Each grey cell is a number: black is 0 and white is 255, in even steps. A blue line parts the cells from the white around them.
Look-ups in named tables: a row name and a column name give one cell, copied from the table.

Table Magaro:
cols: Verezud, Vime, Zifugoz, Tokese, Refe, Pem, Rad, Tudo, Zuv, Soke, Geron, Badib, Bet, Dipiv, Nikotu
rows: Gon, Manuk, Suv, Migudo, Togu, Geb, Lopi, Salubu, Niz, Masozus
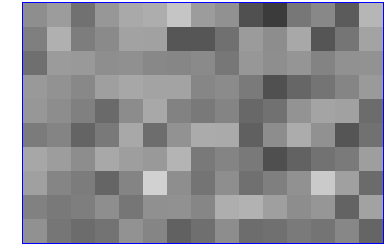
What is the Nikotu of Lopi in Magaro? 158
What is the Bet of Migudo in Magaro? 116
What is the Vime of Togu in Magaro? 141
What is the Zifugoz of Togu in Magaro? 128
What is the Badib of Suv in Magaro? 149
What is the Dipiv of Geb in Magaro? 85
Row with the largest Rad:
Gon

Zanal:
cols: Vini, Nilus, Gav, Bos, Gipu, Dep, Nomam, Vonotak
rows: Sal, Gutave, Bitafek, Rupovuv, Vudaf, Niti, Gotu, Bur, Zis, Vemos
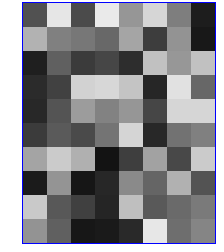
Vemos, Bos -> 26
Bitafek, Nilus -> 96
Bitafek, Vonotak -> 193
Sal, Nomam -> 126
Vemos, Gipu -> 41
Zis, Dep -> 89
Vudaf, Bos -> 130
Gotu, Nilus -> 203
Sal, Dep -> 214
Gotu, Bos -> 19
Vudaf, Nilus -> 84
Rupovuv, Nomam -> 225
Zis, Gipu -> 191
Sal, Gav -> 75
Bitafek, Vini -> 31
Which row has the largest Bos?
Sal

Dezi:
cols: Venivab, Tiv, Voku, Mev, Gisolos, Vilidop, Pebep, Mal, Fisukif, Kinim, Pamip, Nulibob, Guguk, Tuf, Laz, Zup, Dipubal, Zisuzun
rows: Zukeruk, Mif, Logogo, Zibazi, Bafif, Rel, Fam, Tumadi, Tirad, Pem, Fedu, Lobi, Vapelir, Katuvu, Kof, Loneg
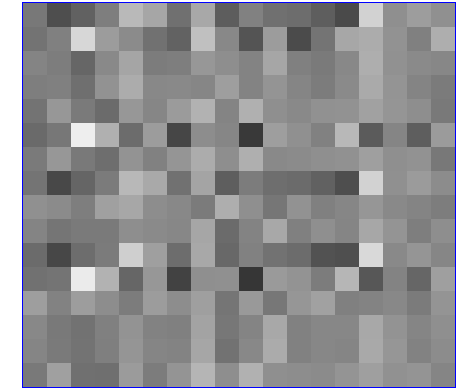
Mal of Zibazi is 134
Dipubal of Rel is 94
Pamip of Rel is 158
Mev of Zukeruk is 126
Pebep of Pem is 135
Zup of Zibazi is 148
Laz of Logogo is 174
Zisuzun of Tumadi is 140
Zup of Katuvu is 147
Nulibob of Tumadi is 107
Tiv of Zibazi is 128
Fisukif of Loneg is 142
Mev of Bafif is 107
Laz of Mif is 172
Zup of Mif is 146

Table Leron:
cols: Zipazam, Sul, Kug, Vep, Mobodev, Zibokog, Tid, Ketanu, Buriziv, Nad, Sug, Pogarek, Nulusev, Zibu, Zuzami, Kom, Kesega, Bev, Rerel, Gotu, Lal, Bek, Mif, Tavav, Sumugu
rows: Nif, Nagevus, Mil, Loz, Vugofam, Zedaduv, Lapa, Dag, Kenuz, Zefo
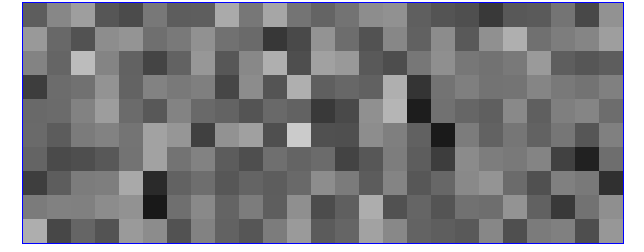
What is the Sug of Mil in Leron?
175
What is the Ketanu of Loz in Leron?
127
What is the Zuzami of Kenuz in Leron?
173
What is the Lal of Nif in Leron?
88
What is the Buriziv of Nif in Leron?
170
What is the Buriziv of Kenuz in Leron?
100
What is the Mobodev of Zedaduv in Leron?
116
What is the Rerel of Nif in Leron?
79
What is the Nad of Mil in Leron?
136
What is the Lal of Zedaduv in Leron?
118
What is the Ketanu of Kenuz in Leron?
137
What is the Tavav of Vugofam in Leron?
133
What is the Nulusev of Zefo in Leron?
91
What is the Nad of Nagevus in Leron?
106
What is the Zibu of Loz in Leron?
103
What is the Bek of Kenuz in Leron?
97
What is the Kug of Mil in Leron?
188
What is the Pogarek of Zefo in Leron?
154
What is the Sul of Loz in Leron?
108
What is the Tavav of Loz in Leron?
115
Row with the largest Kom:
Vugofam

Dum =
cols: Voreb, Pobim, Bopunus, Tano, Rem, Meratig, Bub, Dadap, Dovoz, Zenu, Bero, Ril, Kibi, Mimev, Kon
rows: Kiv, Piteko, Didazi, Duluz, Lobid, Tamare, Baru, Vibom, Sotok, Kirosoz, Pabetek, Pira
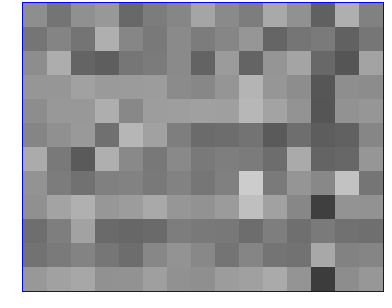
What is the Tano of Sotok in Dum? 151
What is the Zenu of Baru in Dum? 123
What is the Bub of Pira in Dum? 145
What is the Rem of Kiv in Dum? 104
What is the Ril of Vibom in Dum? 149
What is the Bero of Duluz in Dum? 150
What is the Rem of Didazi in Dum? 118
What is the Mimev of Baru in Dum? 103
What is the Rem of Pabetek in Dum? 109
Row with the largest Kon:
Didazi

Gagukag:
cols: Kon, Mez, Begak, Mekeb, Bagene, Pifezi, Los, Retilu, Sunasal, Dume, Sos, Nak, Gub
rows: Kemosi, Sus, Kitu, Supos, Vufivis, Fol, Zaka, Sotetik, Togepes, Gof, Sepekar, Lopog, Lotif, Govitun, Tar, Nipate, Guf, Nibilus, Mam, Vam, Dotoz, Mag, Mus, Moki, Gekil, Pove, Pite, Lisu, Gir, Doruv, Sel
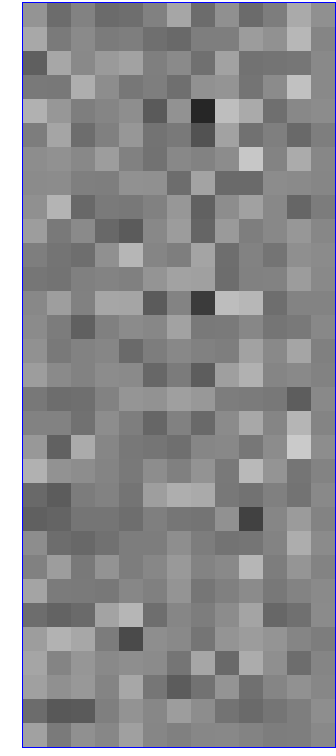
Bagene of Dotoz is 116
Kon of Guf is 120
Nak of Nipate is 137
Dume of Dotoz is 114
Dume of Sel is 131
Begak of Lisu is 150
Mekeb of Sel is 135
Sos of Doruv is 117
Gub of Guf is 137
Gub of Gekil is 138
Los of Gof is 156
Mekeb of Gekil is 120
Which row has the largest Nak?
Mam

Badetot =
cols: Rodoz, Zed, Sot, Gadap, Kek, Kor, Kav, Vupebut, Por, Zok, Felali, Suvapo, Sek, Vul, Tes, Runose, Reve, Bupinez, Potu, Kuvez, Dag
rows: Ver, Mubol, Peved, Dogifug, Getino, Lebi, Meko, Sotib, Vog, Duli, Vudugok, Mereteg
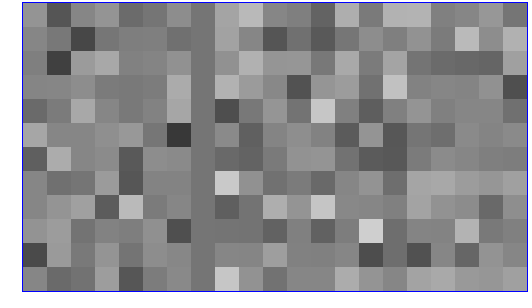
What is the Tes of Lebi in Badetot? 148
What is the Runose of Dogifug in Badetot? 193
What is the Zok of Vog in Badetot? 115
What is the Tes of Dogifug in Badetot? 113
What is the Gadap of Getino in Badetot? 134
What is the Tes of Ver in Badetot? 122
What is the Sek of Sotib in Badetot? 105
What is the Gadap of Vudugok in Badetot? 148
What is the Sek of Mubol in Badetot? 89
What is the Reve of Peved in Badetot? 116
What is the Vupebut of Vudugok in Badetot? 117
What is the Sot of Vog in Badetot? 160
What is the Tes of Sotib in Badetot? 147

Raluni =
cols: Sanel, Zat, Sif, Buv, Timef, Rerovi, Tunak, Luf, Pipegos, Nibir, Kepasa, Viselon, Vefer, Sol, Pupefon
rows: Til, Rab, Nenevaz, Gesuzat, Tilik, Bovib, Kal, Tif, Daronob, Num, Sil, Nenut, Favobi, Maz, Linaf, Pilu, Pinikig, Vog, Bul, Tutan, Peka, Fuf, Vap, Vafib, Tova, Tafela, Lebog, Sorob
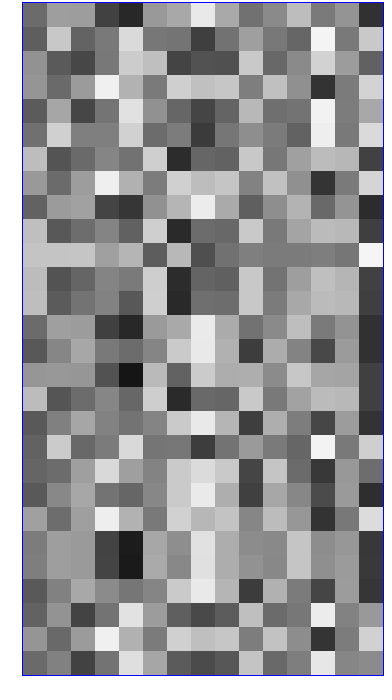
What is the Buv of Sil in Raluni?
160
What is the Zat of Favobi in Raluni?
91
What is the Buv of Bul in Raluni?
123
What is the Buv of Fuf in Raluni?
238
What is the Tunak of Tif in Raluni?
208
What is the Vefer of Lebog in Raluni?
52
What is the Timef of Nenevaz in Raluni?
204
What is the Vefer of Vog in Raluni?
70
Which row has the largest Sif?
Sil

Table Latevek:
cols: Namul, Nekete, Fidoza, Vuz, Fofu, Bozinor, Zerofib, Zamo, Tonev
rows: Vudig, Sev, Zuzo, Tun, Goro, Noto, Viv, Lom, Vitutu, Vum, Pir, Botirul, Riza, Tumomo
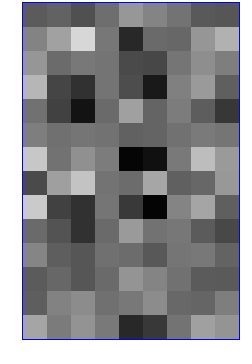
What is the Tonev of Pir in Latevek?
99
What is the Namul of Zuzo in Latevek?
150
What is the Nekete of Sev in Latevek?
161
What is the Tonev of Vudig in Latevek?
86
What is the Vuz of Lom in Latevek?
115
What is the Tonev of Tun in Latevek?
95
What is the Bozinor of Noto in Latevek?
100
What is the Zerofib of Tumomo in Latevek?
115

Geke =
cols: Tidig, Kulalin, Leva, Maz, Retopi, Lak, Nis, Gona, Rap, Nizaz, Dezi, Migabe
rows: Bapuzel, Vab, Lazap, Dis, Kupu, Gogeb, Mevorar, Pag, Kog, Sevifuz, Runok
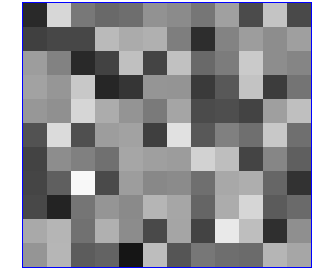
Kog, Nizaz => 214
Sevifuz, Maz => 176
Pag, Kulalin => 95
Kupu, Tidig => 151
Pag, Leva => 248
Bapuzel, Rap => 160
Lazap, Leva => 41
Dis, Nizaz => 195

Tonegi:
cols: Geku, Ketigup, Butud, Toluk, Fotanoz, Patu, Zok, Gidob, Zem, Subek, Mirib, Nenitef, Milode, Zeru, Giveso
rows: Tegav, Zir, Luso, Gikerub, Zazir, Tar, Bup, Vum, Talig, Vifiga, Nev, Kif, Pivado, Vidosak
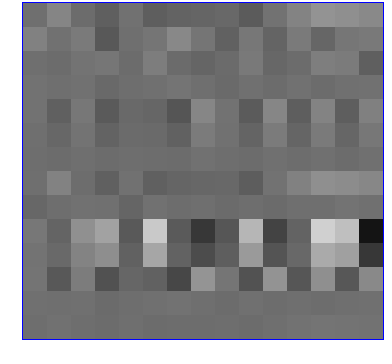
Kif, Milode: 143
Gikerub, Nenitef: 113
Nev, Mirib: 84
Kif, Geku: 116
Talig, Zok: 109
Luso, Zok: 107
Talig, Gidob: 111
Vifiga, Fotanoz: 89
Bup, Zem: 110
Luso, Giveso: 95
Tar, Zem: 113
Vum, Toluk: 96

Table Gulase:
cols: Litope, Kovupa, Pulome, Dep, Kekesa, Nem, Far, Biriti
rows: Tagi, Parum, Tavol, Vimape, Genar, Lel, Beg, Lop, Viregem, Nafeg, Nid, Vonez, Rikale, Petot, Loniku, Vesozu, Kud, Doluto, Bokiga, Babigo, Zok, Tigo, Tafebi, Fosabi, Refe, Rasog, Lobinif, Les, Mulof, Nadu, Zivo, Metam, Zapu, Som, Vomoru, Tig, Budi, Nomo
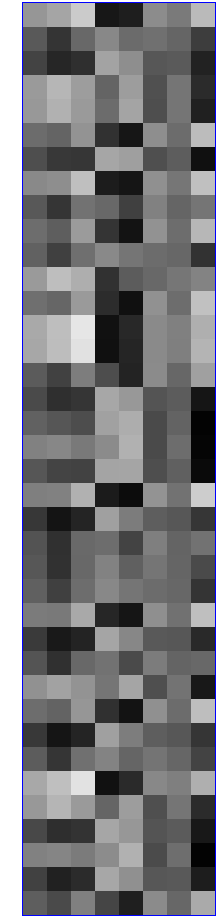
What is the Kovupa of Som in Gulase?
181
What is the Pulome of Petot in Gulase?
230
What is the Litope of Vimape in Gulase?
154
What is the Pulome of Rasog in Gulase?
169
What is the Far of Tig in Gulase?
110
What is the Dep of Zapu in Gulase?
17
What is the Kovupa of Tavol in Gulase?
38
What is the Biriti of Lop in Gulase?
192
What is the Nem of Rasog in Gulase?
143
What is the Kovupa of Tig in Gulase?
133
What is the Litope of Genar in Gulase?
152
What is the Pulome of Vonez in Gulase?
174
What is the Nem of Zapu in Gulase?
136
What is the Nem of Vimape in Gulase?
80
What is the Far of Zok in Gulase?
114
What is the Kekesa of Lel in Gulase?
22

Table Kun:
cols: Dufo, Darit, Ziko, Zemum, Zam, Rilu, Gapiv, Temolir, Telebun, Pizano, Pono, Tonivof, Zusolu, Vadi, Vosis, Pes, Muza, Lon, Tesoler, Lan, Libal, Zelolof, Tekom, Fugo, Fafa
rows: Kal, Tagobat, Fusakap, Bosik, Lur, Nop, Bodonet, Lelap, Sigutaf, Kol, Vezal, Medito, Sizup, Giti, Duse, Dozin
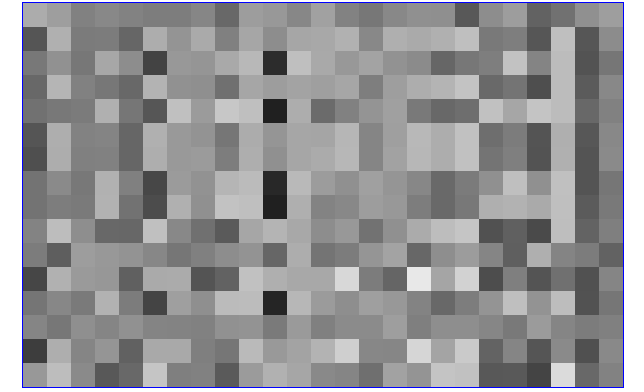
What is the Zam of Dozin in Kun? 104
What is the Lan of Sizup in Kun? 148
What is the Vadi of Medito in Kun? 216
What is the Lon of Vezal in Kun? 142
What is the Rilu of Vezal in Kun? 135
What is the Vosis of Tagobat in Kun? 136
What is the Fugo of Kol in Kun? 99
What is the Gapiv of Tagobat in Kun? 148
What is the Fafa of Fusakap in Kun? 118
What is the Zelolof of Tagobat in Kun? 86
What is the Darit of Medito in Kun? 177
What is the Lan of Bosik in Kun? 105
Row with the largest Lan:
Lur

